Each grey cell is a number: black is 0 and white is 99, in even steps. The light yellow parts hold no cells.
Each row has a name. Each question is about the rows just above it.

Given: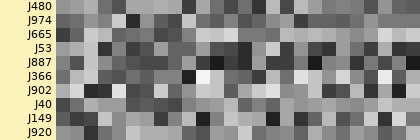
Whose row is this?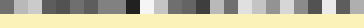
J366
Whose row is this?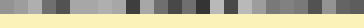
J480
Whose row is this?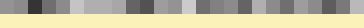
J920

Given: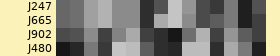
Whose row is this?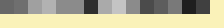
J665
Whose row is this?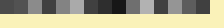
J902
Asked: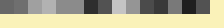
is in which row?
J247

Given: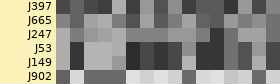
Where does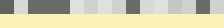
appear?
J902
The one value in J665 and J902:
[38]
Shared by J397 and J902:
[38]

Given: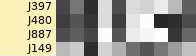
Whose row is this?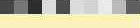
J397
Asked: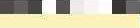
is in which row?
J887
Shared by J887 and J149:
[33]
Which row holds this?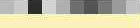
J149

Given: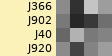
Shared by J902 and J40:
[47]
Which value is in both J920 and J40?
[51]

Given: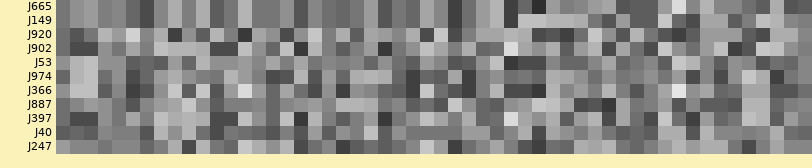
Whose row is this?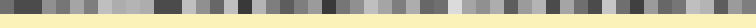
J397
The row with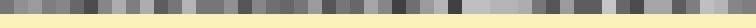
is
J149
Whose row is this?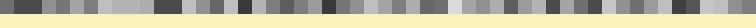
J902
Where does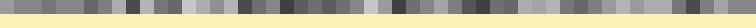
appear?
J247

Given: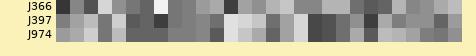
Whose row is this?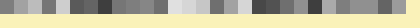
J397
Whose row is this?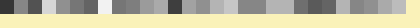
J366
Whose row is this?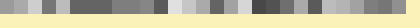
J974

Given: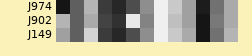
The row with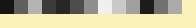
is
J974
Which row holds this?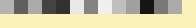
J902

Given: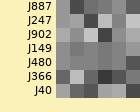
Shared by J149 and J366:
[47]
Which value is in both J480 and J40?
[33]
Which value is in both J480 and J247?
[51]
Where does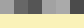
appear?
J40

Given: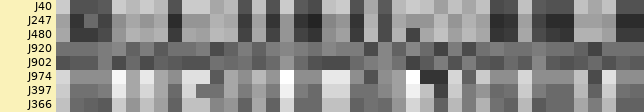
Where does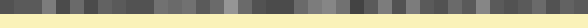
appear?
J902
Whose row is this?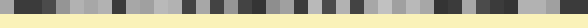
J480
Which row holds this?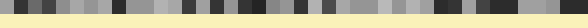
J247
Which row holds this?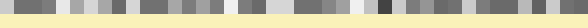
J397
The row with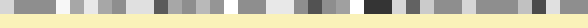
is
J974

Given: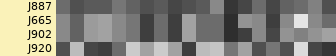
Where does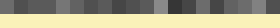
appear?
J887
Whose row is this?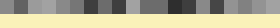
J902
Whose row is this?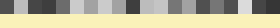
J920

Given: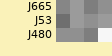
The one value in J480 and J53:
[56]
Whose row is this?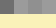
J53
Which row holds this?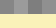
J665
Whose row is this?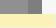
J480

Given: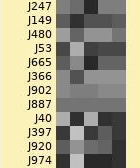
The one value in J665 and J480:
[39]
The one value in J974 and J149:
[19]
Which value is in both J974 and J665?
[16]
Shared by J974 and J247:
[16]
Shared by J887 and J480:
[45]

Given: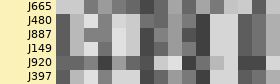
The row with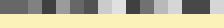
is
J920
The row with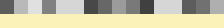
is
J397

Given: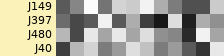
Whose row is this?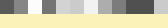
J149
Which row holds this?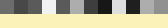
J397

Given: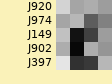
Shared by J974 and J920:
[64]
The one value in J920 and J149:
[61]
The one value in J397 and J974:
[71]

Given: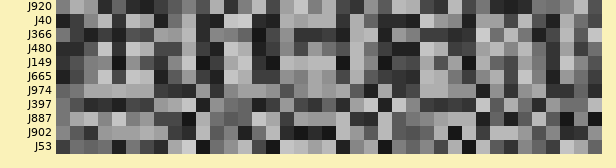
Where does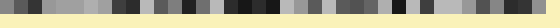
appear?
J902
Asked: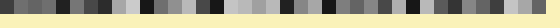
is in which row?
J53
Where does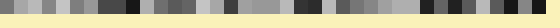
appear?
J887

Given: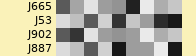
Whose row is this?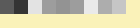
J902
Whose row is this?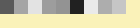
J665

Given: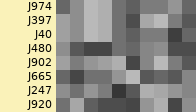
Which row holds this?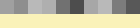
J397

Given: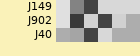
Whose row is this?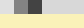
J149
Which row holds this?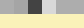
J40
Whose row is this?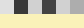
J902

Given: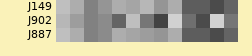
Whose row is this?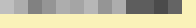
J149
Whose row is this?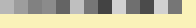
J902

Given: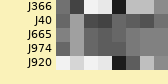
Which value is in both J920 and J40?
[36]
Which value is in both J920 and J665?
[36]
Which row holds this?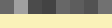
J40
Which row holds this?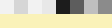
J920

